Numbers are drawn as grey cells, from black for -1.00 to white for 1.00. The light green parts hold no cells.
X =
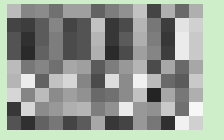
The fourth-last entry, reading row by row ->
-0.07
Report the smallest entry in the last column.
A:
0.31
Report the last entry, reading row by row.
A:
0.63
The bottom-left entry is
-0.35
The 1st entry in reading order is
0.47
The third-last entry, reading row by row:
-0.62
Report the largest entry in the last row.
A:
0.89
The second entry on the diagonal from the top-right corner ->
0.78
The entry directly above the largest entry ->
0.37
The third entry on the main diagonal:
-0.29
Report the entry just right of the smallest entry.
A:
0.31
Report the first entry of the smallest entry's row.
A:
0.68
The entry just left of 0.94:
-0.12
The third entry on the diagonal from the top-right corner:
-0.57
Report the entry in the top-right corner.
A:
0.37
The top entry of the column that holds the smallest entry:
-0.47
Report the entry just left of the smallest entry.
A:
0.52
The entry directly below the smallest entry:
0.14
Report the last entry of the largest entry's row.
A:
0.94
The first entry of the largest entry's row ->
-0.57
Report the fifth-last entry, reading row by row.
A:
0.19

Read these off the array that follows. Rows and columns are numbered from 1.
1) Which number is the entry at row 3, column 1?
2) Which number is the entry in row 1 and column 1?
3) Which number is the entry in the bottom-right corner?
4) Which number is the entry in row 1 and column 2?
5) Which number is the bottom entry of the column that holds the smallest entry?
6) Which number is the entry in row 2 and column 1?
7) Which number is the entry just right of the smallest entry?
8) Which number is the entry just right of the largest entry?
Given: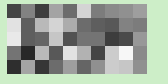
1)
0.83
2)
-0.47
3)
0.13
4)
0.02
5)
0.29
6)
0.77
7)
0.45
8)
0.08

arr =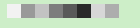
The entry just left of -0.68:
-0.30
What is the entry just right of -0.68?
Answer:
0.69
